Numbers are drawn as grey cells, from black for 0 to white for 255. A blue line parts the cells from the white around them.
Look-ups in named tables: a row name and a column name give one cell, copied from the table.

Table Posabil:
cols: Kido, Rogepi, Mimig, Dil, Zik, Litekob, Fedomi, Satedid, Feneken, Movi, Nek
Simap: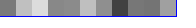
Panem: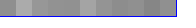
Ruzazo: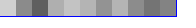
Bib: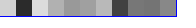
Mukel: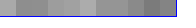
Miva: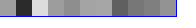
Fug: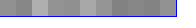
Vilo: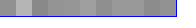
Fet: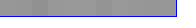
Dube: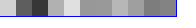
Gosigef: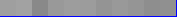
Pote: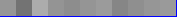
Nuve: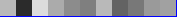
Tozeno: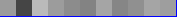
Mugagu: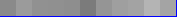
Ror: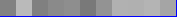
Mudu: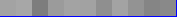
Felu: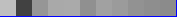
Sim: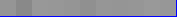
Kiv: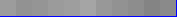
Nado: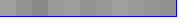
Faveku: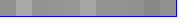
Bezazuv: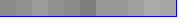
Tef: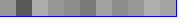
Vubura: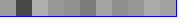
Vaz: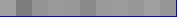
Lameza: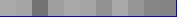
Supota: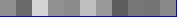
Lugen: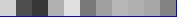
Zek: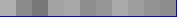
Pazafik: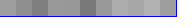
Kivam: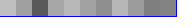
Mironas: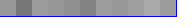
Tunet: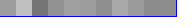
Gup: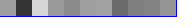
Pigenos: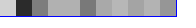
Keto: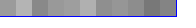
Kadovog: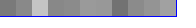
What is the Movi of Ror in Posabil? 180
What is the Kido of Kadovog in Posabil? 122
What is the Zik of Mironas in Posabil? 144
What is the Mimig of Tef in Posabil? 173
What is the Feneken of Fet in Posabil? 151
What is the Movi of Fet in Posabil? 150
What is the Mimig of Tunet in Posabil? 117
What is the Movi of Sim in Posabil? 153
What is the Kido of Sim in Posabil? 149
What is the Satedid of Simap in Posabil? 65
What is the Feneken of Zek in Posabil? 158
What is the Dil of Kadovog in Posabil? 136
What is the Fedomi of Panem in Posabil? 148
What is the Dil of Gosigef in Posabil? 153
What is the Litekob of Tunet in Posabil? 157
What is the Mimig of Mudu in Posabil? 125
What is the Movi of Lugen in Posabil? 167

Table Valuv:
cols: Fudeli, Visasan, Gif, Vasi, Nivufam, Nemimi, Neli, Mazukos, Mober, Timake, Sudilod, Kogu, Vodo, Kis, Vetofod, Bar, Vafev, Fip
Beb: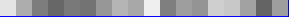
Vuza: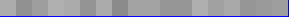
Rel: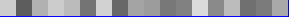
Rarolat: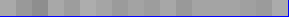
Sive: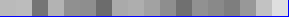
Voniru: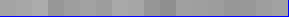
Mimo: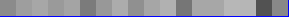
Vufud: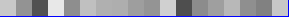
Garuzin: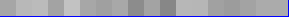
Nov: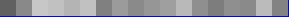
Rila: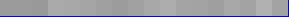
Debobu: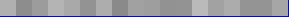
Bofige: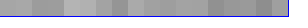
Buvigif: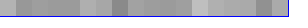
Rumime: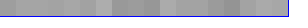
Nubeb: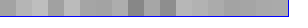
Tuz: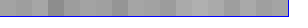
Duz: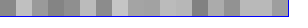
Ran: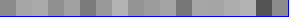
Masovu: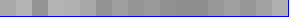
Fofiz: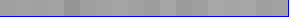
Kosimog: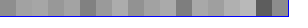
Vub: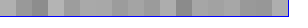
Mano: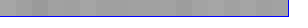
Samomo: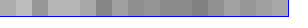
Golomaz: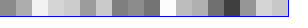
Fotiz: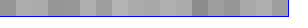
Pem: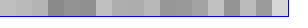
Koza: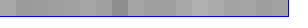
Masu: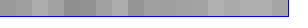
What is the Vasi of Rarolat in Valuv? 168
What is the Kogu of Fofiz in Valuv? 155
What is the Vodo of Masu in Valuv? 163
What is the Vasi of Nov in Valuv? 193
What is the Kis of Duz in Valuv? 171
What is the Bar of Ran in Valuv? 179
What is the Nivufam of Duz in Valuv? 143
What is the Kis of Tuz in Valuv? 170
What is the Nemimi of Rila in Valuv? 165
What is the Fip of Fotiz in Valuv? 158
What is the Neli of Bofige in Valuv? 163
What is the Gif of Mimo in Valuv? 167
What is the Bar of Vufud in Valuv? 143
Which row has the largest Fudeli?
Beb

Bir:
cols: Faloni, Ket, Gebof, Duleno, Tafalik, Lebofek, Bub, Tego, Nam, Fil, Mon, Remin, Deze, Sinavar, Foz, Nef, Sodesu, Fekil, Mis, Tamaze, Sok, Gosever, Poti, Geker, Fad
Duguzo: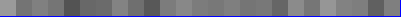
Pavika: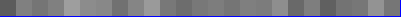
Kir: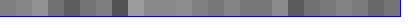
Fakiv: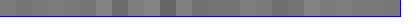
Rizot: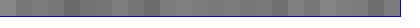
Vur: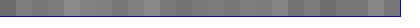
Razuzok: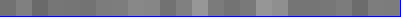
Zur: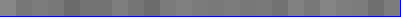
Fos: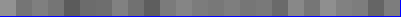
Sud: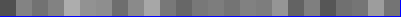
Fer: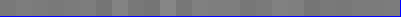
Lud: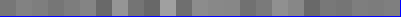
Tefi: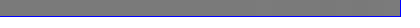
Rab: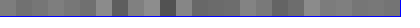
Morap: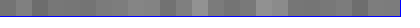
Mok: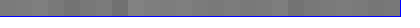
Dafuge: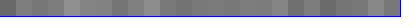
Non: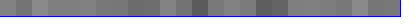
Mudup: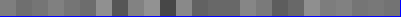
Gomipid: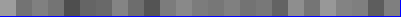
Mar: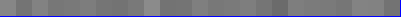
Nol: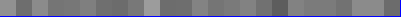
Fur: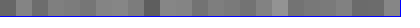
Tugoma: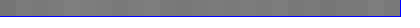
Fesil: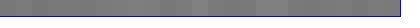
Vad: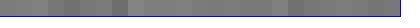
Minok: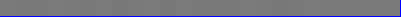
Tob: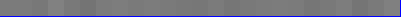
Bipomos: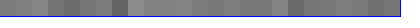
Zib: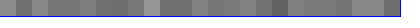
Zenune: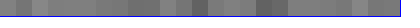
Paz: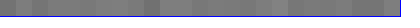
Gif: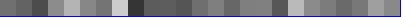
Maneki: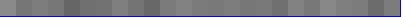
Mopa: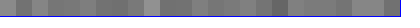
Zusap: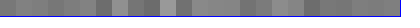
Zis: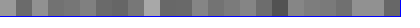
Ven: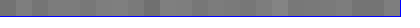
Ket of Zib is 113
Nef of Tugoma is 124
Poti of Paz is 117
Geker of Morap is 125
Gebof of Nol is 139
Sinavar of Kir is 119
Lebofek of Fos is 108

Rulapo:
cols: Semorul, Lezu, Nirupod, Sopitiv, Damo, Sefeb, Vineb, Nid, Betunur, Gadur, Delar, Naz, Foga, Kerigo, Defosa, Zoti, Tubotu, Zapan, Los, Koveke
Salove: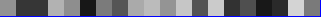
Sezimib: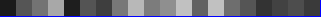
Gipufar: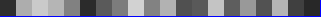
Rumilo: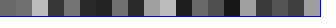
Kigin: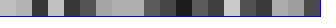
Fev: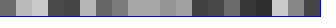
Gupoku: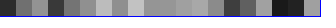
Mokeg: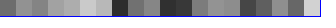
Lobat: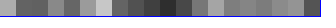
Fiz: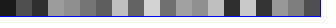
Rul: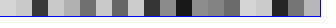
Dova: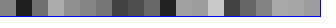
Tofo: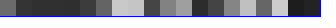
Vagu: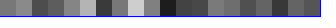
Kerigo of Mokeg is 147
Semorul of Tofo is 107
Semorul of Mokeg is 109
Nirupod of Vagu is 77
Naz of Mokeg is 56
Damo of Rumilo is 115
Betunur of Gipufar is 210
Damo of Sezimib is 30
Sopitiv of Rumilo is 55
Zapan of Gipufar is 181
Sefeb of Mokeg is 202

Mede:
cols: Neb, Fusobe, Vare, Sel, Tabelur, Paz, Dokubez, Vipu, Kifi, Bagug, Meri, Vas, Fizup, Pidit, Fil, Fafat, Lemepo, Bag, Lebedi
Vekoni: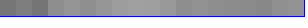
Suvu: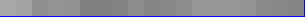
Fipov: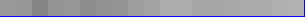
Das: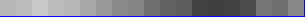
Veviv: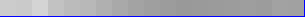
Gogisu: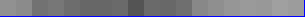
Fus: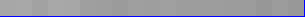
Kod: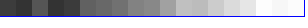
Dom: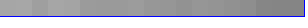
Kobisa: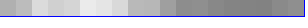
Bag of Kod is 247
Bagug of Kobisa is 183
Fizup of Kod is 188
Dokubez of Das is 152
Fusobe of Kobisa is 188
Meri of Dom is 150
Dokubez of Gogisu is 103
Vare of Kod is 85
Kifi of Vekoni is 160
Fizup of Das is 65
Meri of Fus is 160
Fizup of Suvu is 150
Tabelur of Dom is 164
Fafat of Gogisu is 154

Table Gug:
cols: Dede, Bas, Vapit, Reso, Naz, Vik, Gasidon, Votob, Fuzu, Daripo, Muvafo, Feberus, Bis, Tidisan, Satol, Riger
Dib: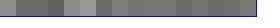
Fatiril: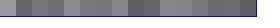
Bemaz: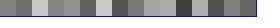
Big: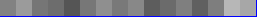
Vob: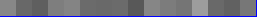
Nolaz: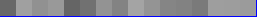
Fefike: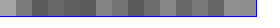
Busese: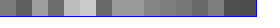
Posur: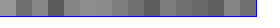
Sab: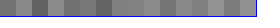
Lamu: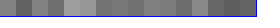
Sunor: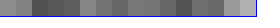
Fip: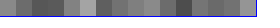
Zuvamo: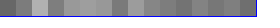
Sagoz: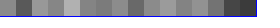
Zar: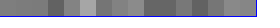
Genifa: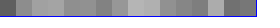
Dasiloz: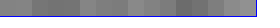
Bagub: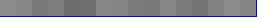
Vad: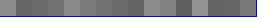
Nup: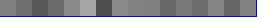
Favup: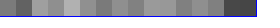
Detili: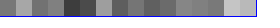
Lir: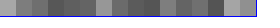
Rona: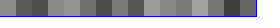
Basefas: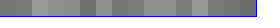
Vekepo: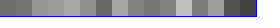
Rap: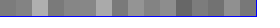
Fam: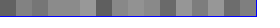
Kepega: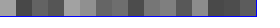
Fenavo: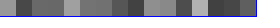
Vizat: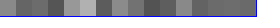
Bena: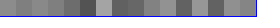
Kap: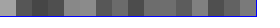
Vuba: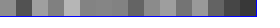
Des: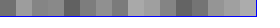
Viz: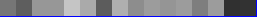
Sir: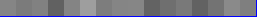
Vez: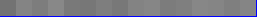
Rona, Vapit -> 80
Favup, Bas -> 98
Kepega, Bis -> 140
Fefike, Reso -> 104
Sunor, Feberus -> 84
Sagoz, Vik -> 132
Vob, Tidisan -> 105
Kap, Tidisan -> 79
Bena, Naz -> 109
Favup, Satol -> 72
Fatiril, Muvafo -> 135
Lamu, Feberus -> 109
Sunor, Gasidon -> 115
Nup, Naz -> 138
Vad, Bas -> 101
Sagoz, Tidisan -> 115

